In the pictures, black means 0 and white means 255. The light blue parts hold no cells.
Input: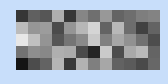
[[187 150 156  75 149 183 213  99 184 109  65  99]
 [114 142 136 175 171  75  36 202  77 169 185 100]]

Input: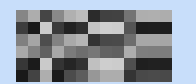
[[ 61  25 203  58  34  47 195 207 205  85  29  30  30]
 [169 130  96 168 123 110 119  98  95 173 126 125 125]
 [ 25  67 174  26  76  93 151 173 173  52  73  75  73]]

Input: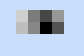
[[190 135   1  83]]

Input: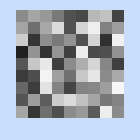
[[164 111 168 219  81 212 239 129 157]
 [ 32 148  51 149  64 236  74  79 145]
 [ 59  78 243 160 113 199 230 139 170]
 [ 85 156  93 204 219 193 165 120 132]]

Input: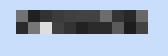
[[ 43 119 222  64  51  34  43  43  90  29  66]]

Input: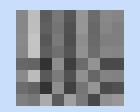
[[135 190  96 116  81 150 104 134 126]
 [135 195  95 112  85 145 109 134 132]
 [138 187  89 123  81 144 103 131 129]
 [127 119 170  91 159 121  72 144 151]]
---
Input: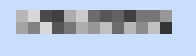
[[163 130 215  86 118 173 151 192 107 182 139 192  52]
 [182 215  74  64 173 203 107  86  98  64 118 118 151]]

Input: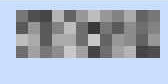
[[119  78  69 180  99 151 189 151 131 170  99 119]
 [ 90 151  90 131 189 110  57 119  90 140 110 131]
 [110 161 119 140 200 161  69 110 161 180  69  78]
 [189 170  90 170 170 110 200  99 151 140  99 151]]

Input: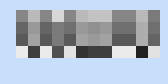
[[235  62 235  80 226  51  62  62 235 235  33 226]
 [100 153 100 122 111 153 144 153 111 111 174 111]
 [ 89 162  89 122  89 162 153 162  89  89 174 100]
 [134 185 134 215 134 185 195 195 134 134 185 122]]

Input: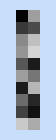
[[ 66  16]
 [ 86  27]
 [107  38]
 [ 56  75]
 [158 118]
 [  4 158]
 [201 170]
 [ 27 182]
 [138 191]
 [149 212]]

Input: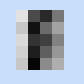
[[198   6 139 174]
 [198  18 107 163]
 [208  30  95 151]
 [217  51  63 130]
 [226  74  41 119]]

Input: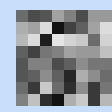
[[108  57 201 108  47 141  57 118]
 [ 96  66 118 129 162 153 153 192]
 [108  76  85 162 129  76 153 153]
 [ 85  96 141  96  38 174 141 108]
 [ 85 129 129  76  96 141 118 118]
 [174 162 220  18  66  96 162 220]
 [129 192  47  18 174 201  57 183]
 [183 220  29 229 211 201 108 211]]
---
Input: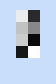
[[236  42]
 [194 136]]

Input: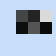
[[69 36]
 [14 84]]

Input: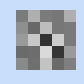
[[123 175]
 [143 104]]

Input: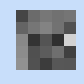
[[ 69 107]
 [100 118]]

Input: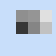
[[143 149]
 [ 54 133]]

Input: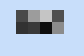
[[ 73 156]
 [ 50  57]]

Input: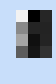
[[242   0]
 [137  36]]
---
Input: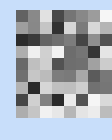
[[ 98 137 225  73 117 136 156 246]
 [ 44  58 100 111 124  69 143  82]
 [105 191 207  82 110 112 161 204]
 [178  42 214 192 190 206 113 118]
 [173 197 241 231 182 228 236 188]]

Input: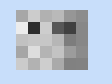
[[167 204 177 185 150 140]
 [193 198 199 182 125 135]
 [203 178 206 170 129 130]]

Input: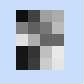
[[ 15  65 160 172]
 [224 174 102 104]
 [ 22  60 204 228]]

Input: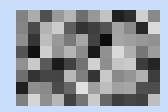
[[130 172  79 153 181 109 151 195  32  46 207 137]
 [143  53 189 153 121 166  67  12 165 158 151 145]
 [145 202  89  27  65 115 209 142 197 202  60  36]
 [ 31 142 137  75 103 225 158 189 161 165  80  78]]

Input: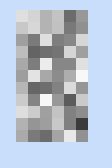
[[223 212 179 195 108 152]
 [159 122 223 126 135 214]
 [169 125 236 135 135 224]
 [182 102 110 130 219 150]
 [222 204 160 195 129 141]
 [170 122 108 164 232 145]]

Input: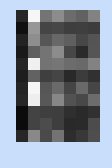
[[ 39 246 116 140 108  97 130]
 [ 35 142  86 104  95  71  84]
 [ 37 240 115 118 108 105 130]
 [ 36 246  86 106  69 105  70]
 [ 11  67  63  62  47  42  49]
 [ 39 137  74 115  45  56  78]]
